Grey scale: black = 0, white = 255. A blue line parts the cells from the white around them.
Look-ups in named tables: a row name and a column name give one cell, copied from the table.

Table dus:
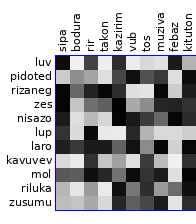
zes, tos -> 141
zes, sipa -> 5
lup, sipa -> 51
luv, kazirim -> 44
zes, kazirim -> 3
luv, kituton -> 179
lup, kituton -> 206
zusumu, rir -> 168
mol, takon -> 39
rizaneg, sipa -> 6
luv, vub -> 236
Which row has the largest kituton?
lup

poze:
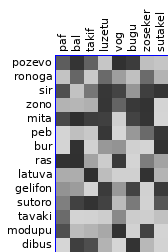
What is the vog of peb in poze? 214
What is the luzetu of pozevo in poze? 198
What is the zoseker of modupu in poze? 66
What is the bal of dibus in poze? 63
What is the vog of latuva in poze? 208
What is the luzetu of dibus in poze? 179
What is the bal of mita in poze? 47
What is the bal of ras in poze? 48
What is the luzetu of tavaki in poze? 205
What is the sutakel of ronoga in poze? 179
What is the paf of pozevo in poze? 93
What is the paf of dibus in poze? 214
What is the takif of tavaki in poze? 210

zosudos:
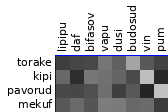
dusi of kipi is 101
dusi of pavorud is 63
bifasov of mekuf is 85
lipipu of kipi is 104
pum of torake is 67
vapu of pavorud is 111
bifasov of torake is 72
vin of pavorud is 37
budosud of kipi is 74
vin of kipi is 190
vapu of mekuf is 125
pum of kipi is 41
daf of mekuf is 106
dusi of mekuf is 123
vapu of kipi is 113
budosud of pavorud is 88
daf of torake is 70
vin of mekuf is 107
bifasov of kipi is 119
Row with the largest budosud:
torake

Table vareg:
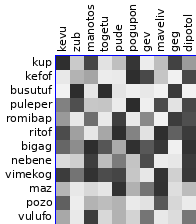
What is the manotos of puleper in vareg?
199
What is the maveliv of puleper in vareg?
75
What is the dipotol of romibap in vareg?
79
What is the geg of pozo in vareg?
215
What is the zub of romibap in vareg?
232
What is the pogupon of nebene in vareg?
196
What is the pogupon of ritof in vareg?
131
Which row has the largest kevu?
busutuf

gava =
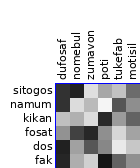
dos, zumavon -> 87
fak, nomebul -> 174
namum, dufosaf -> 50
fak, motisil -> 144
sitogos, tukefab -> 194
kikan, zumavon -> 220

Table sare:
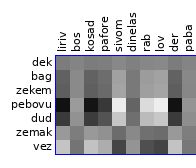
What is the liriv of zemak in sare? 153
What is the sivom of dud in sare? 198
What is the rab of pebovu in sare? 219
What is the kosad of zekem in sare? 95
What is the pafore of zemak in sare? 145
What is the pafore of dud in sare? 83
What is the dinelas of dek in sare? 128
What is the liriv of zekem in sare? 94
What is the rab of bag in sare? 156
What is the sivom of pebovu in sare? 236
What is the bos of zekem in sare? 138
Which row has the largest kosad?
vez

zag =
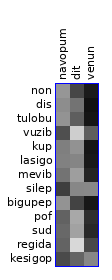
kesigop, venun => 135
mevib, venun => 36
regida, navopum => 99
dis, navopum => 141
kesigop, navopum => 74
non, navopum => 150
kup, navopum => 127
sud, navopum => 104
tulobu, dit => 94
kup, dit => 146
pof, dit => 168
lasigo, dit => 133
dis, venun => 17

